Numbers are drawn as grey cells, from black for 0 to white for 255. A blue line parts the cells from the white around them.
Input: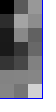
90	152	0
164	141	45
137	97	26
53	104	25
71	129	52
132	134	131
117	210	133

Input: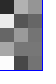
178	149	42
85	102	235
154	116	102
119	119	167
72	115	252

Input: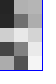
177	181	37
112	173	39
232	212	207
129	234	68
83	245	172

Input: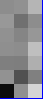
145	181	141
112	141	152
133	151	145
141	191	143
126	175	127
81	128	146
144	213	12

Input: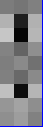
117	128	124
31	177	178
5	182	198
100	143	131
138	113	126
105	138	128
13	181	192
163	142	150
157	129	143

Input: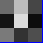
189	70	108
220	13	20
50	78	122

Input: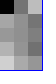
116	189	2
145	117	166
144	127	152
148	113	179
170	150	208
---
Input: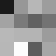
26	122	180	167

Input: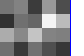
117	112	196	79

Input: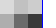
218	107

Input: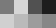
122	186

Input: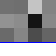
113	140	76

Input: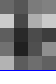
104	71	75	143

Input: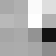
169	180	147	141

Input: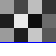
157	232	199
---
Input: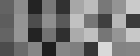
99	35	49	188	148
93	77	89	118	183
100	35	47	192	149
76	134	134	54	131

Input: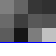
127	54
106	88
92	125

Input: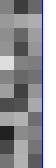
129	103
153	174
142	158
147	150
222	125
131	113
158	149
76	169
167	110
33	130
72	117
117	91

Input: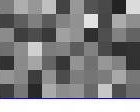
125	151	67	83	35
67	127	131	226	171
139	76	160	47	130
111	208	130	129	47
49	165	54	112	131
149	61	76	117	168
62	40	140	105	78

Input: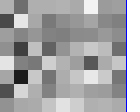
177	175	178	243	159
73	168	141	165	128
158	150	127	140	141
144	192	147	201	110
228	120	178	87	198
166	200	173	232	118
79	175	168	159	131
146	171	226	176	171

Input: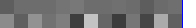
94	109	116	109	112	93	111
139	146	126	195	60	69	96

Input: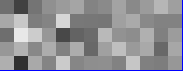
111	116	155	131	163	155	159
168	125	214	119	160	137	130
110	204	72	107	146	176	156
151	136	129	104	191	169	167
175	169	203	142	130	128	151

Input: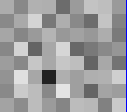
172	177	108	195	154
137	212	174	109	131
166	154	152	152	122
135	100	214	121	150
157	198	198	100	115
147	167	175	175	207
137	188	228	101	157
163	188	133	184	201
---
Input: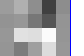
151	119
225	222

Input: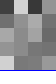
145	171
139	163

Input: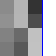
181	77
106	193

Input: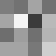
244	59
158	112

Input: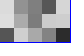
171	124
207	169

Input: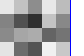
81	47
166	172

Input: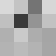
58	148
202	173

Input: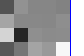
136	136
37	143

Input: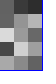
148	181
154	104
